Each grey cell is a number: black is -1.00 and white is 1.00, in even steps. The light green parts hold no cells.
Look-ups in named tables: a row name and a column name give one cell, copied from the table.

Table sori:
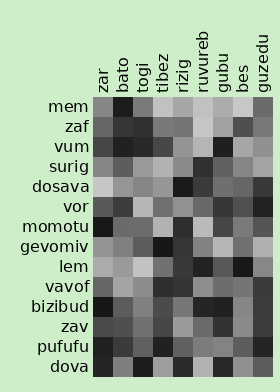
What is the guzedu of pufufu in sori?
-0.71
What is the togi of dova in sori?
-0.77
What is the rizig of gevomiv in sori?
-0.58
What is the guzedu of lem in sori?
0.06
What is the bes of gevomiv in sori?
-0.12
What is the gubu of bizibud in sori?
-0.74
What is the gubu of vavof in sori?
-0.15
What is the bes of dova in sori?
0.13
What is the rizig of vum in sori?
0.16
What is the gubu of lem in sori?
-0.31
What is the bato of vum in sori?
-0.74
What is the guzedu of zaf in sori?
-0.06
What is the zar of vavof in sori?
-0.20
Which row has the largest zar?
dosava

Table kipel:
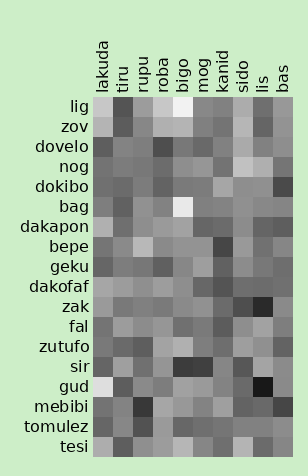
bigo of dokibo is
-0.04
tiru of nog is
-0.03
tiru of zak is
-0.05
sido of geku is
0.10
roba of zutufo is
0.28
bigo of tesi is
0.43
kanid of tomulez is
-0.08
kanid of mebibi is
0.25
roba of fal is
0.18
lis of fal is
0.27
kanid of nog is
-0.10
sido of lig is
0.35
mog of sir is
-0.50
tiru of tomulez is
0.06
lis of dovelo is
0.01
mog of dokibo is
-0.03
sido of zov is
0.43
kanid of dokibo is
0.30
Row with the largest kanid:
dokibo

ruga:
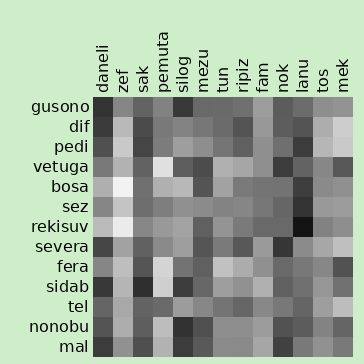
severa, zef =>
0.27
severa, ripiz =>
-0.31
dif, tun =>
-0.16
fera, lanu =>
-0.06
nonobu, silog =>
-0.61
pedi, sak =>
-0.46
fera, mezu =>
-0.25
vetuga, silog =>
-0.26
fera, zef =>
0.49
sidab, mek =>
-0.11
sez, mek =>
0.22
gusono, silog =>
-0.55
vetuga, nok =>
-0.53
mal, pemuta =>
0.40
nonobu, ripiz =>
0.11
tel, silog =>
0.22

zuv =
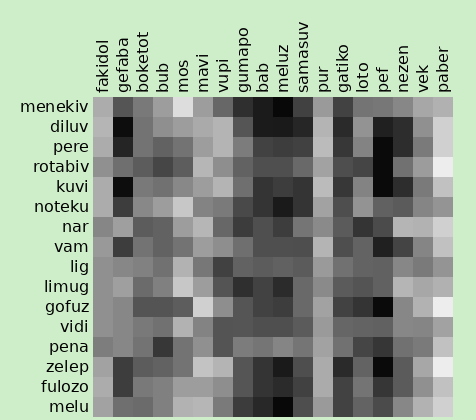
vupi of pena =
-0.34
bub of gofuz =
-0.34
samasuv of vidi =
-0.29
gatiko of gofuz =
-0.48
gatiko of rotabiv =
-0.39
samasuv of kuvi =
-0.59
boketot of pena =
-0.10
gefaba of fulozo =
-0.52
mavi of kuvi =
0.23
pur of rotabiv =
0.27
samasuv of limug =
-0.18
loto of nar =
-0.59
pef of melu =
-0.41
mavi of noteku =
0.03
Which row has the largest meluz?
pena

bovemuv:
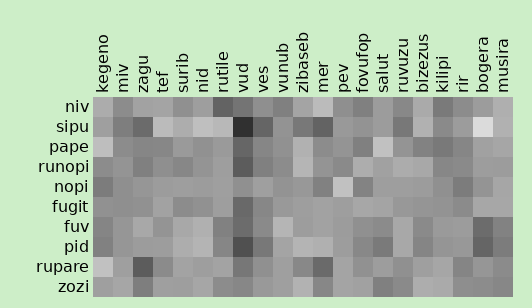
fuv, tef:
0.16
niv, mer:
0.47
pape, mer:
0.10
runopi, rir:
0.08
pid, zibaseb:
0.41
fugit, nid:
0.14
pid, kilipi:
0.17
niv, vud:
-0.09
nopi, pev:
0.51
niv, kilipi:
-0.04
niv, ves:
0.12
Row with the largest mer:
niv

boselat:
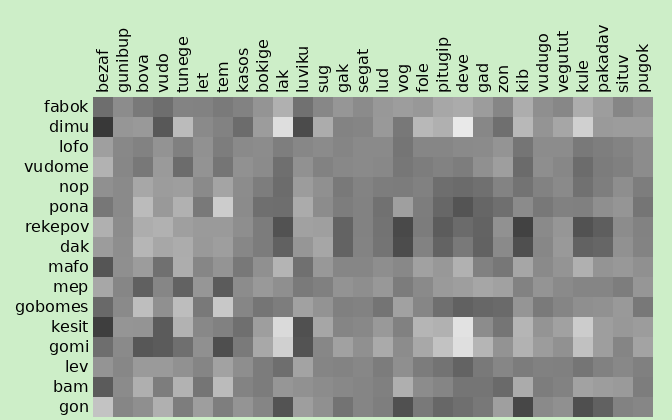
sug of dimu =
0.35
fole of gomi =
0.32
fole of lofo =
0.05
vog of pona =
0.25
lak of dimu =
0.74
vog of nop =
-0.03
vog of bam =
0.37
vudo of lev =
0.21
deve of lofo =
0.08
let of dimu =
0.08
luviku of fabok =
-0.11
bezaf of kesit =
-0.51
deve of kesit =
0.77
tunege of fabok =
0.03
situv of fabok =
0.05
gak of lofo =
0.04
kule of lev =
-0.08
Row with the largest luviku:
pona

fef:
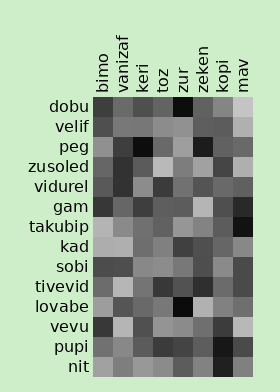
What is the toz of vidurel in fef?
-0.54
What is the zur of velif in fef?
0.14
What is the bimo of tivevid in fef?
-0.15
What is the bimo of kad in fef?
0.36
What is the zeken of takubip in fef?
0.03
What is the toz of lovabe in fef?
-0.06
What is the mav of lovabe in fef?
-0.13
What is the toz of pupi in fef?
-0.54
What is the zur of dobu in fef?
-0.90
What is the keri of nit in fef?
0.19
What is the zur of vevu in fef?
0.09
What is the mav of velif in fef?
0.38
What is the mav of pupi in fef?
-0.42
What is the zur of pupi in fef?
-0.47

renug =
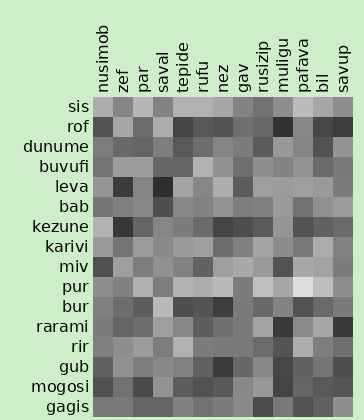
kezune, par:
-0.21
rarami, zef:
-0.20
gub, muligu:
-0.45
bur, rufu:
-0.34
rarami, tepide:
0.07
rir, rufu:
-0.03
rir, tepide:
0.39
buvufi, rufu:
0.39
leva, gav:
-0.28
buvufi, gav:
-0.13
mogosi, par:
-0.42
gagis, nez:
-0.03
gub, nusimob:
-0.23

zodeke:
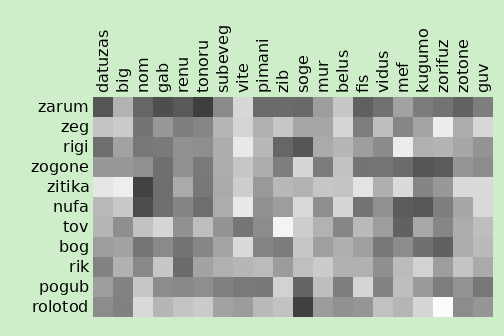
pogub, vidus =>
0.03
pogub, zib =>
0.65
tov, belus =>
0.05
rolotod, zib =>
0.52
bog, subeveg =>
0.29
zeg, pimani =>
0.38
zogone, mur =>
-0.03
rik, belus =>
0.39

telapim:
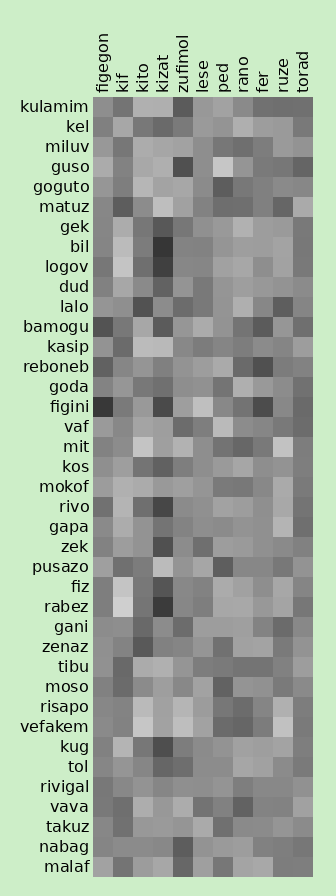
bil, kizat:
-0.58
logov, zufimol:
0.06
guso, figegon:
0.34
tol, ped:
0.10
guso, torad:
-0.21
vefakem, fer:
-0.03
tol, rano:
0.30
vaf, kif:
0.07
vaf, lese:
-0.01
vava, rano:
-0.23
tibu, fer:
-0.09

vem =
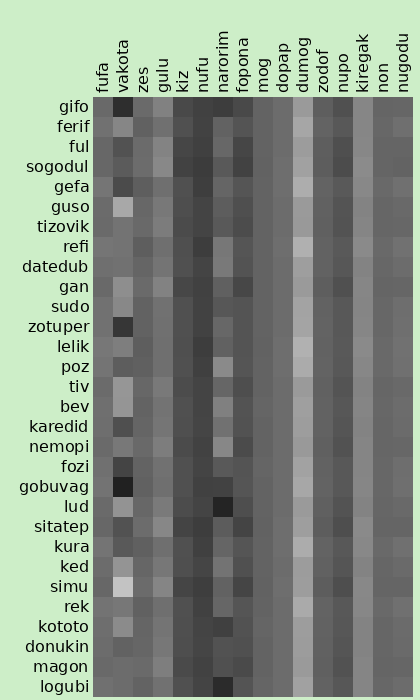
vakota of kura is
-0.30
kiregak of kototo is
0.03
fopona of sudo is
-0.34
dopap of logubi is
-0.15
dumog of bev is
0.25
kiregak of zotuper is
0.05
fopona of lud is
-0.39
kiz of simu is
-0.46
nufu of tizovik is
-0.47
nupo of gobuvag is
-0.31
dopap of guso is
-0.15
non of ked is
-0.20
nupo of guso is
-0.34
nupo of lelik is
-0.30

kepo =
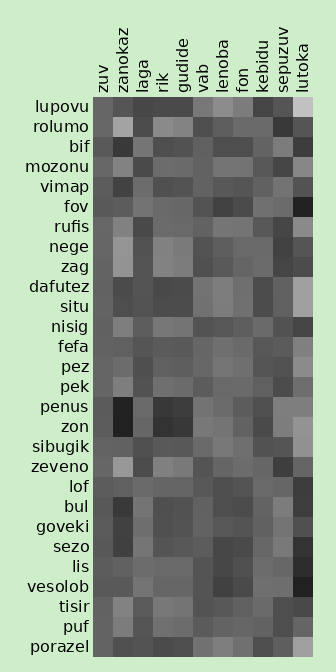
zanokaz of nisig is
-0.01
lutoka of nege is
-0.33
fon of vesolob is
-0.42
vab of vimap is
-0.23
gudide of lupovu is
-0.42
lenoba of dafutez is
-0.02
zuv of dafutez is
-0.23
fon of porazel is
-0.12
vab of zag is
-0.37
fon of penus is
-0.28
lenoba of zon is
-0.09
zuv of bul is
-0.31
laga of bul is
-0.09
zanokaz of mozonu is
0.02
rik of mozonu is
-0.15
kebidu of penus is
-0.37
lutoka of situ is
0.25
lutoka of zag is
-0.40

